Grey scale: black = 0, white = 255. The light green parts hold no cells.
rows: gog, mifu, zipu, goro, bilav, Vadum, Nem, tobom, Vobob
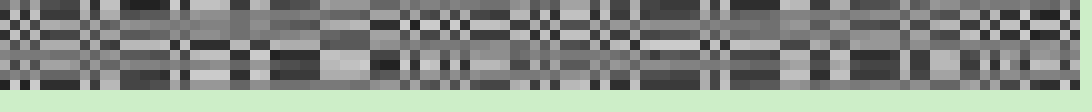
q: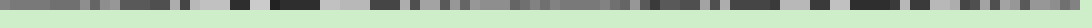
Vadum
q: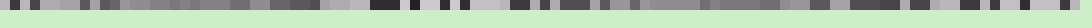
zipu

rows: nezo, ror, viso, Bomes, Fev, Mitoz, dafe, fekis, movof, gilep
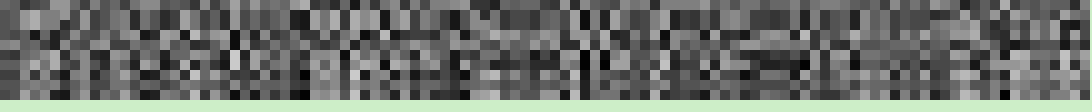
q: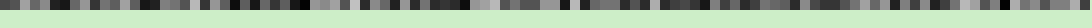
gilep
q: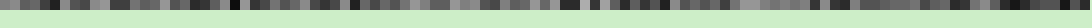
Fev
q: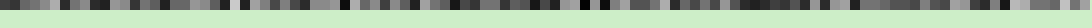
Mitoz
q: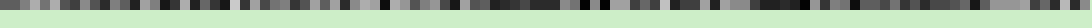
dafe

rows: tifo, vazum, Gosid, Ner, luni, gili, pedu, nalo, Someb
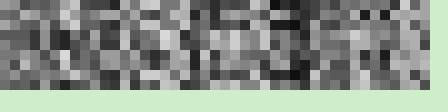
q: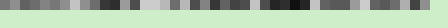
nalo
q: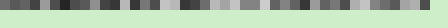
Someb
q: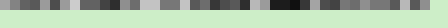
Gosid

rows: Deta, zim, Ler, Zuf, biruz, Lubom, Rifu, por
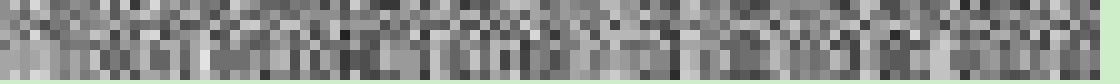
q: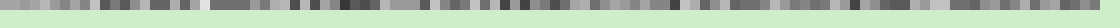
Lubom
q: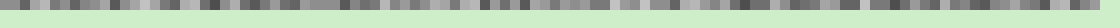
zim
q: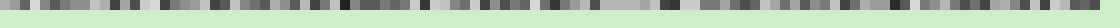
Zuf

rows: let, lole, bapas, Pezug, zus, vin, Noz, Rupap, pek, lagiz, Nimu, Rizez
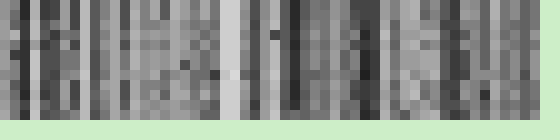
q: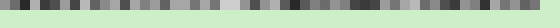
lagiz
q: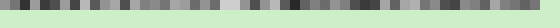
zus
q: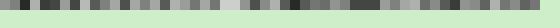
let
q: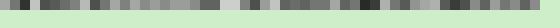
Rizez

